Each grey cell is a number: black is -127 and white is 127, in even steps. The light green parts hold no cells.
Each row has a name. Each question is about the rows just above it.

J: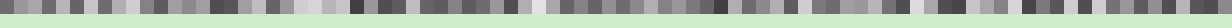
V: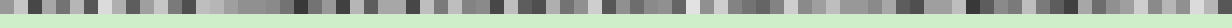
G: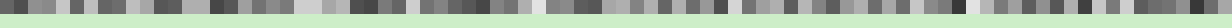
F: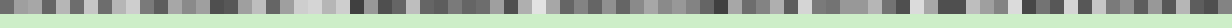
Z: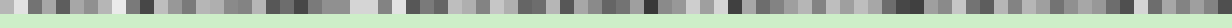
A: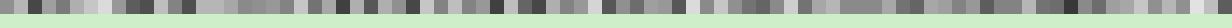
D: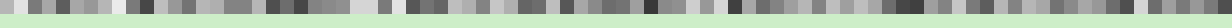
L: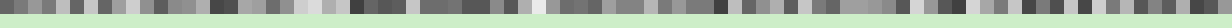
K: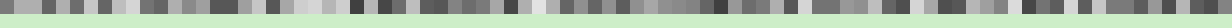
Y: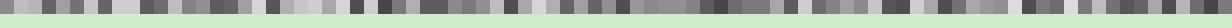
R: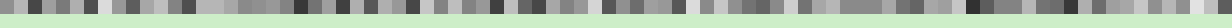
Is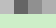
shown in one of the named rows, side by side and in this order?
yes
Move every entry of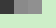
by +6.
[-65  16  22]
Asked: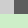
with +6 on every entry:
[ 84 -28]
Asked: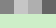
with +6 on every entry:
[  9  76  53 -20]
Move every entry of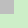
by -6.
[56]
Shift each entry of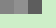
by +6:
[  9  22 -28]

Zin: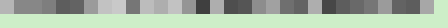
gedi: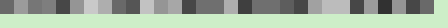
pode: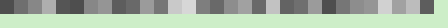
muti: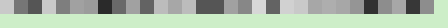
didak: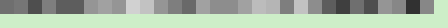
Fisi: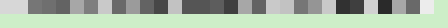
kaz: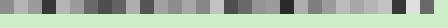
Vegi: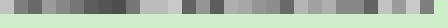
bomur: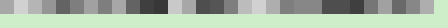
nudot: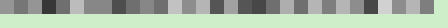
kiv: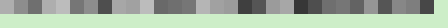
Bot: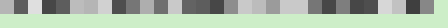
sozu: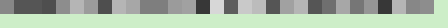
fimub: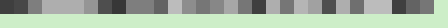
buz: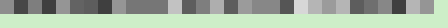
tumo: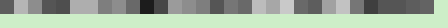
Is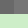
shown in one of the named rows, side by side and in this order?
yes
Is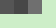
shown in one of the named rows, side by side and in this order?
yes
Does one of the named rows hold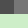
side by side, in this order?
yes
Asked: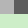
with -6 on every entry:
[ 47 -40]

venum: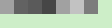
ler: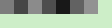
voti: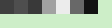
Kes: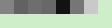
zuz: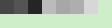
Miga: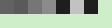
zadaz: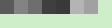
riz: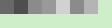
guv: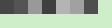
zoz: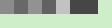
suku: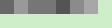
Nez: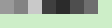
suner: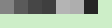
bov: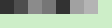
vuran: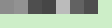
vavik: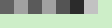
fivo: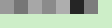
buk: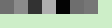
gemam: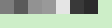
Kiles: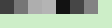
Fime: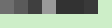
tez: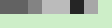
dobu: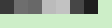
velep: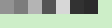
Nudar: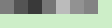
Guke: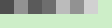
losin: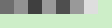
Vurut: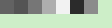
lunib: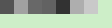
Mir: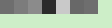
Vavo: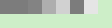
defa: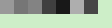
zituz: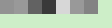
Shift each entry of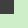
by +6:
[-58]
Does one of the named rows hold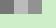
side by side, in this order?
yes
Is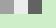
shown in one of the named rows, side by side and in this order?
no
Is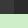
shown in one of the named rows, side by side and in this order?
yes
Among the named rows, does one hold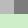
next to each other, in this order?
no

